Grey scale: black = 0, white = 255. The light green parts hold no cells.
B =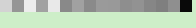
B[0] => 211
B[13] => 127
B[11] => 146
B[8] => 154
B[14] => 143
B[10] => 142

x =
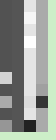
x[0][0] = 82
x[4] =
[82, 85, 228, 170]
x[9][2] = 228
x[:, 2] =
[228, 246, 228, 254, 228, 228, 228, 228, 219, 228, 34]
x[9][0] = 82
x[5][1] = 85
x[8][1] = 85
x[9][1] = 85
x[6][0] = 211
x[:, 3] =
[170, 170, 170, 170, 170, 170, 170, 160, 53, 170, 170]

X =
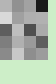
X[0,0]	181
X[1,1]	160
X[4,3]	156
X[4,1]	200
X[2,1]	190
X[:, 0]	[181, 217, 94, 126, 138]

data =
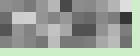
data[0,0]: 143
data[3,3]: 119
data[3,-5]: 120
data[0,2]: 121
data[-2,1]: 148
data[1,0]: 108
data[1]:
[108, 205, 207, 148, 132, 151, 112, 105, 136, 124, 53]
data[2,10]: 125
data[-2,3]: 167
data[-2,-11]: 85
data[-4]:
[143, 137, 121, 150, 182, 73, 140, 137, 155, 180, 221]
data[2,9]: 178

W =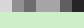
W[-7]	215
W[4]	165
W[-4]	165

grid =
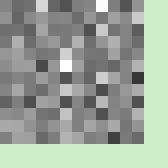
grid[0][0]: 132
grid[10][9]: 169
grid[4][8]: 116
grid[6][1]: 131
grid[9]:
[142, 136, 156, 115, 111, 194, 128, 136, 81, 133, 123, 178]
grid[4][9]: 162
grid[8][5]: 80
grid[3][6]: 177
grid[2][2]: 97
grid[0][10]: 85
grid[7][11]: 171
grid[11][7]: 127
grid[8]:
[98, 127, 79, 162, 155, 80, 133, 85, 184, 131, 143, 81]
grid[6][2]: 123
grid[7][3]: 109
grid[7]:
[131, 166, 123, 109, 141, 199, 169, 137, 77, 125, 153, 171]
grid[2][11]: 93
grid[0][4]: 101
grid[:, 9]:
[126, 160, 115, 176, 162, 103, 165, 125, 131, 133, 169, 65]
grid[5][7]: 109
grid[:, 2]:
[113, 137, 97, 109, 133, 157, 123, 123, 79, 156, 145, 159]
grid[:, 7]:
[132, 149, 80, 110, 118, 109, 101, 137, 85, 136, 165, 127]
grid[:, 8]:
[252, 119, 201, 149, 116, 115, 205, 77, 184, 81, 143, 133]
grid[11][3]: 106
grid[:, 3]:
[214, 152, 164, 140, 118, 74, 156, 109, 162, 115, 127, 106]
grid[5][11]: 178
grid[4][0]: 150

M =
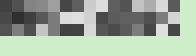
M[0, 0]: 65
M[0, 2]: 131
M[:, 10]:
[83, 97, 91]
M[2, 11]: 124
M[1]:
[72, 47, 64, 88, 123, 218, 222, 208, 73, 92, 97, 97, 80, 125, 212]
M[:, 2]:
[131, 64, 79]
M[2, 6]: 67
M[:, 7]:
[204, 208, 215]
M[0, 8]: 221
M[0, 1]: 81
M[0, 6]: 94
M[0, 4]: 159
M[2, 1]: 126
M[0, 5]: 70

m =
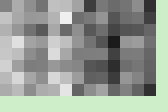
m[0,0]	130
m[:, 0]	[130, 195, 177, 196, 199, 209, 185, 171]
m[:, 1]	[172, 168, 150, 224, 190, 159, 215, 186]
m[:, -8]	[189, 239, 105, 191, 167, 139, 191, 229]
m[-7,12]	64
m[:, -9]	[192, 179, 168, 207, 219, 152, 216, 177]
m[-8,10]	116
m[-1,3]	172
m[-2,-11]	166
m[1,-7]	111
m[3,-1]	113
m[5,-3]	110
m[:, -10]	[115, 154, 89, 153, 126, 127, 143, 172]
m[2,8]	110
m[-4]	[199, 190, 141, 126, 219, 167, 125, 126, 127, 65, 123, 124, 102]
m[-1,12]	48
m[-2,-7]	156
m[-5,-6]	115
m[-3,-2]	118
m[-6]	[177, 150, 114, 89, 168, 105, 143, 88, 110, 69, 84, 87, 102]
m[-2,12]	96
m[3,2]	163
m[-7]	[195, 168, 152, 154, 179, 239, 111, 121, 148, 85, 109, 115, 64]
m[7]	[171, 186, 141, 172, 177, 229, 100, 141, 163, 102, 129, 99, 48]
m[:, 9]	[107, 85, 69, 27, 65, 45, 60, 102]

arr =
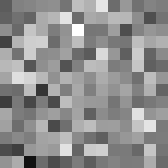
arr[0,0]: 92
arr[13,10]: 123
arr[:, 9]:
[108, 185, 158, 120, 151, 124, 156, 146, 117, 125, 158, 137, 121, 131]
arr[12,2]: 152
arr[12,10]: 122
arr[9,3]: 147
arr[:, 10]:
[152, 183, 78, 118, 95, 131, 140, 165, 148, 133, 141, 151, 122, 123]
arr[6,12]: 189
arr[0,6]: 191
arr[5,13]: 107
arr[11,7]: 112
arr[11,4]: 167
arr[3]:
[65, 180, 206, 208, 108, 150, 189, 124, 142, 120, 118, 190, 166, 177]
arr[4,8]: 217
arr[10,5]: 111
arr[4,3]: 139
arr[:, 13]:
[125, 115, 142, 177, 138, 107, 150, 100, 129, 159, 122, 124, 116, 106]
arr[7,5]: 126
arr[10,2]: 144
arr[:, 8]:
[229, 163, 119, 142, 217, 184, 172, 162, 152, 140, 157, 95, 207, 121]
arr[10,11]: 196
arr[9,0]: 167
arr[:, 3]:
[140, 171, 170, 208, 139, 143, 184, 53, 124, 147, 183, 163, 161, 108]
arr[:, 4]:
[143, 182, 125, 108, 142, 157, 145, 179, 74, 159, 74, 167, 154, 75]
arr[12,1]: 63
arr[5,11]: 198
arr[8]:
[60, 121, 71, 124, 74, 189, 160, 153, 152, 117, 148, 109, 120, 129]
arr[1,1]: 113
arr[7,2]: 189
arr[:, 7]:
[178, 169, 118, 124, 91, 188, 142, 127, 153, 96, 189, 112, 202, 93]
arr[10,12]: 228
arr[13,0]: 147
